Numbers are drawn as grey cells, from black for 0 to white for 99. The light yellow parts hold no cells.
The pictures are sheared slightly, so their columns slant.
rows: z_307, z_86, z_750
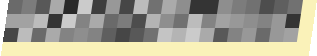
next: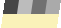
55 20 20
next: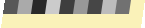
66 55 20
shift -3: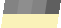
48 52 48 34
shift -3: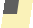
34

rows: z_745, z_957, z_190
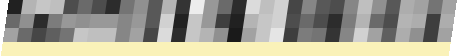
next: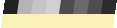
48 70 41
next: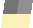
34 70 20
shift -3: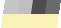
74 71 27 38
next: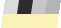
56 10 63
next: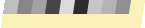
10 63 77
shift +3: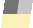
48 80
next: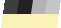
81 30 41

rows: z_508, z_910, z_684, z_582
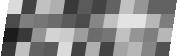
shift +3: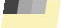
29 67 74
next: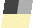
26 64 71
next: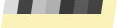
38 75 58
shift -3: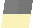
46 43
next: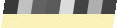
64 71 52
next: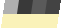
38 75 58

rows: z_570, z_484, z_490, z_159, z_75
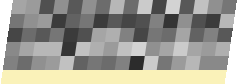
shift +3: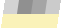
85 59 67 82
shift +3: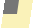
49
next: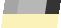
75 68 60

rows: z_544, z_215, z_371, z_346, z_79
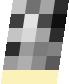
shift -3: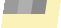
57 65 51
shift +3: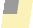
63

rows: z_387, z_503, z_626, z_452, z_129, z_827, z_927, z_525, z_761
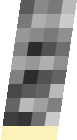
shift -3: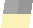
62 56
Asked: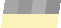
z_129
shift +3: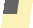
42
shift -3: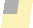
65
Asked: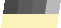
z_927

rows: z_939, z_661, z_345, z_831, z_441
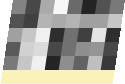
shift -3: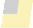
78
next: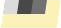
55 58 28
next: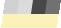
55 58 28
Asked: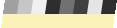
z_345
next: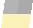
70 62 62

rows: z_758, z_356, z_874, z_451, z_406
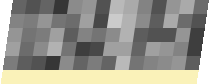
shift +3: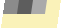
57 39 69
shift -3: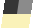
18 51
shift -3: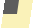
33
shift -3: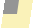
55
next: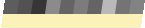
54 58 36
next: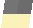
62 28 79
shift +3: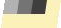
72 48 27

